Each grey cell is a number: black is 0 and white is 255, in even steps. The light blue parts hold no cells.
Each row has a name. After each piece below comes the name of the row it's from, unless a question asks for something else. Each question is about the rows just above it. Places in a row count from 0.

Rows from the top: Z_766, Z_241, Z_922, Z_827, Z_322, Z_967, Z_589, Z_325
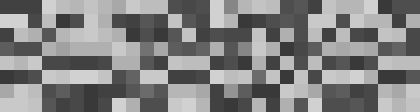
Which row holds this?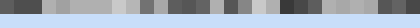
Z_827
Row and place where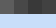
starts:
Z_589, 4
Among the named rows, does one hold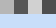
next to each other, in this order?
no
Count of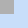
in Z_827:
8
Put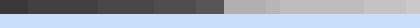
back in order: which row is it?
Z_322
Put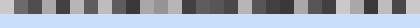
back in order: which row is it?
Z_589
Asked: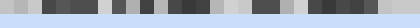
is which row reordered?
Z_325

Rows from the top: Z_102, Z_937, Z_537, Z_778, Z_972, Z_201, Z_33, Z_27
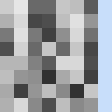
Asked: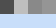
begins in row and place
Z_27, 3
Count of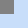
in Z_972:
1
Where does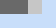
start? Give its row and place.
Z_102, 2
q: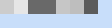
Z_102
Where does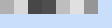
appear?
Z_937
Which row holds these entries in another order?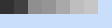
Z_201

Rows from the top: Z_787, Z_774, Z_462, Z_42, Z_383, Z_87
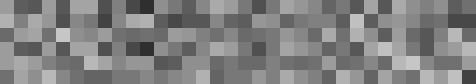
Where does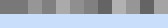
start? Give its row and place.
Z_87, 16
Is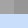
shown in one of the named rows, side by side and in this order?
yes
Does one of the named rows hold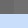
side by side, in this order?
yes
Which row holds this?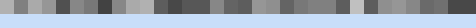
Z_774
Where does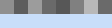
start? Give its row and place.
Z_462, 26
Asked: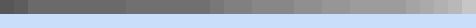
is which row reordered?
Z_462

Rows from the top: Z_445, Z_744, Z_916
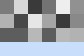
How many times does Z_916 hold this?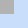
1
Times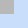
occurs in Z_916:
2
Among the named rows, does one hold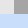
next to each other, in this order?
yes
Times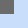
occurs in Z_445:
0
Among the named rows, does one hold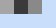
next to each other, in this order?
yes
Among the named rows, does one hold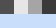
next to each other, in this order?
no

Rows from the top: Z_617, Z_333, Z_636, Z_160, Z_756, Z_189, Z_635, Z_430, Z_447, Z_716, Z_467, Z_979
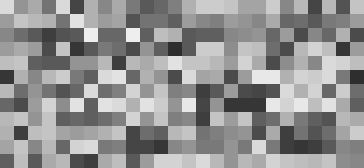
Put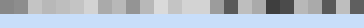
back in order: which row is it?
Z_979
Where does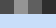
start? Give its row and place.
Z_160, 9
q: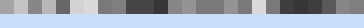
Z_467
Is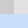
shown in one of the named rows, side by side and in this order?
no
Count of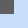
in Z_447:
4
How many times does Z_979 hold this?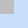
3
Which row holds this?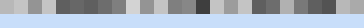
Z_447

